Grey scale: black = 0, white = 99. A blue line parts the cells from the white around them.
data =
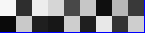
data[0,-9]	96
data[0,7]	71
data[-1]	[4, 78, 12, 9, 80, 12, 90, 20, 80]

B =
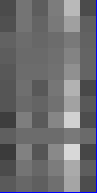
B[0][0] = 29
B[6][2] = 39
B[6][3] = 44
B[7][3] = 52
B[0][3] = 48
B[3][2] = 41
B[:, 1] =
[45, 45, 42, 41, 42, 43, 41, 49, 42, 50, 45, 40]
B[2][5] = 38
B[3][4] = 51
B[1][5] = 37
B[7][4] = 81
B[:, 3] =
[48, 47, 42, 43, 44, 46, 44, 52, 42, 53, 48, 43]
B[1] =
[31, 45, 39, 47, 62, 37]
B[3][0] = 36
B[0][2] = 36
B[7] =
[24, 49, 35, 52, 81, 30]
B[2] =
[38, 42, 40, 42, 47, 38]

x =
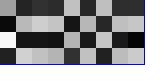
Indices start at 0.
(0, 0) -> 62
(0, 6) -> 74
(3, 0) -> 13
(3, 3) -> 70
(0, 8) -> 18
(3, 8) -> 79
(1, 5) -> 71
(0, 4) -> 75
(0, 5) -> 15
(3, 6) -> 13

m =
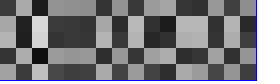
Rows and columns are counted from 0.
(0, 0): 23
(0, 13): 59
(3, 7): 59
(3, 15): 58
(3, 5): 59
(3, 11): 18
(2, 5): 21
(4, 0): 63
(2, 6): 70
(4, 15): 24
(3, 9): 62
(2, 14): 67
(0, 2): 11
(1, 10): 11
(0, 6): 20
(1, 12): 71
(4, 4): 24
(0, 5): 55
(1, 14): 70
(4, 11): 66
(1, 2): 84

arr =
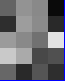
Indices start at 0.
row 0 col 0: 39
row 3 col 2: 28
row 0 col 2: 53
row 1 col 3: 16
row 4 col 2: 33
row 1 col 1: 61

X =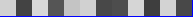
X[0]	81
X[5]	81
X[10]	82
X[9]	24

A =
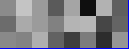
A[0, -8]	54
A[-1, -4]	24
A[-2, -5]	50
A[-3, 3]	35
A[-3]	[54, 76, 60, 35, 64, 6, 69, 37]
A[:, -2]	[69, 27, 17]
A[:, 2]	[60, 60, 68]
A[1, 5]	71

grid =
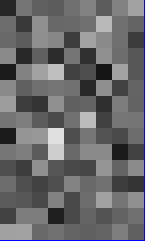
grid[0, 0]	15
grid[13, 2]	48
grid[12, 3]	50
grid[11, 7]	24
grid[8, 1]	58
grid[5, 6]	55
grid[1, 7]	43
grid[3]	[53, 16, 37, 17, 45, 19, 56, 42, 34]
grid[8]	[11, 58, 59, 87, 30, 46, 32, 29, 42]
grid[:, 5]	[50, 43, 63, 19, 30, 16, 39, 73, 46, 53, 27, 41, 42, 39, 37]
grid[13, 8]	43
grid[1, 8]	39
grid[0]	[15, 45, 37, 36, 43, 50, 36, 50, 63]
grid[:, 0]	[15, 42, 41, 53, 11, 53, 61, 45, 11, 46, 31, 42, 35, 26, 62]
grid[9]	[46, 49, 35, 80, 41, 53, 53, 11, 26]
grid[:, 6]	[36, 72, 53, 56, 8, 55, 18, 25, 32, 53, 58, 44, 62, 32, 39]
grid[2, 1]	36
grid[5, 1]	37
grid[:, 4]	[43, 41, 24, 45, 25, 44, 37, 44, 30, 41, 28, 51, 28, 28, 39]
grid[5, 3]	45
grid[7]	[45, 49, 36, 29, 44, 73, 25, 46, 45]
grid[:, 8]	[63, 39, 23, 34, 34, 39, 38, 45, 42, 26, 54, 20, 56, 43, 37]
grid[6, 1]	24
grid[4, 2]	63

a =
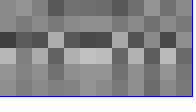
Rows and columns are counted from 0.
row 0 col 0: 54
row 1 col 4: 54
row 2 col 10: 28
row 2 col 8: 32
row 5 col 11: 47
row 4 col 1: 51
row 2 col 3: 67
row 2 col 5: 28
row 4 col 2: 56
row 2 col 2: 31
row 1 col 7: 47
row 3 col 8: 69
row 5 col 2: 54
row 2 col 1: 35
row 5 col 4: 51
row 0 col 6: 42
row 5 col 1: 49
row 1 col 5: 55
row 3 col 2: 66
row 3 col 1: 50
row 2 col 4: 34
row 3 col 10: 72
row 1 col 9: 44

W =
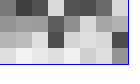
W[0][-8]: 47
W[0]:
[47, 24, 31, 85, 32, 30, 41, 84]
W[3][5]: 81
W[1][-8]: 57
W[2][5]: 86
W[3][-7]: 94
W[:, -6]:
[31, 60, 87, 90]

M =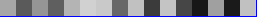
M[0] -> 65
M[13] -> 62
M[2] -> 58
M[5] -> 81
